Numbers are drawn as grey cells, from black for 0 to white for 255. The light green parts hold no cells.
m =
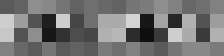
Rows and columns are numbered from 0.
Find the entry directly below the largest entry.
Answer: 44
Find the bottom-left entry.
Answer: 129
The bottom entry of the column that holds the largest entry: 129
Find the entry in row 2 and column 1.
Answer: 83
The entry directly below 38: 206
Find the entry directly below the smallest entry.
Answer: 104
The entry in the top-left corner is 90
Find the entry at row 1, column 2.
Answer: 83
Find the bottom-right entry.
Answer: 123
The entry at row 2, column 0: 199
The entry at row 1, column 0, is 206
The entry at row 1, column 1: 157
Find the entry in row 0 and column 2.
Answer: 142
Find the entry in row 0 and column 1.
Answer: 98
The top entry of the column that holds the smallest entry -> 123
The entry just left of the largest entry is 171
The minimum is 15
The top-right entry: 129

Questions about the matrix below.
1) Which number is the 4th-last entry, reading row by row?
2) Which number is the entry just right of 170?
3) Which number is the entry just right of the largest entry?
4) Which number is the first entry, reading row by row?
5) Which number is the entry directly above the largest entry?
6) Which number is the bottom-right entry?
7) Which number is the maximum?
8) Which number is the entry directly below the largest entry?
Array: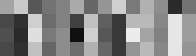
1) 185
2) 102
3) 164
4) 164
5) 185
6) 149
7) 236
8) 149

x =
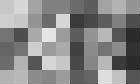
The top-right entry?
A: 148
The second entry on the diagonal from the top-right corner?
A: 128
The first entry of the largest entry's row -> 115
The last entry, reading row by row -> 85
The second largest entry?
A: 221
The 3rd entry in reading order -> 163
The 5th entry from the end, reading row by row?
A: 93
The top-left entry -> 199
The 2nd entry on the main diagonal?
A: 199
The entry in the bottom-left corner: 178
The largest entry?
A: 229
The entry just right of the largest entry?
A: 156
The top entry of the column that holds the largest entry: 128
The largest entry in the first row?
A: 214
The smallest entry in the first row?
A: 93
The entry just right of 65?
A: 140
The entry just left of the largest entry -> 170

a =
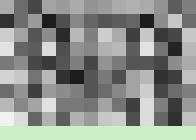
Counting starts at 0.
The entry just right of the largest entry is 219
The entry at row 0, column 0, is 171
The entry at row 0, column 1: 108
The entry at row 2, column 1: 163
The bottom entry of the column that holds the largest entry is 241
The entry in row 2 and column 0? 205
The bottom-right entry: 192
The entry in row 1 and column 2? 155
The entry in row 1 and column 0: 49
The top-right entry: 127
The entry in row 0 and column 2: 71
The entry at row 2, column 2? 85
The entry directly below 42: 79

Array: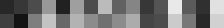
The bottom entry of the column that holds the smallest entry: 20
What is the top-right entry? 225
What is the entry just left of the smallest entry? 63
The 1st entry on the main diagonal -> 40
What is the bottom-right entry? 209
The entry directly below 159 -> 179
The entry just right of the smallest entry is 126
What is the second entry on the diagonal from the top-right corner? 40
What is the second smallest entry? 33
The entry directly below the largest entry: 203
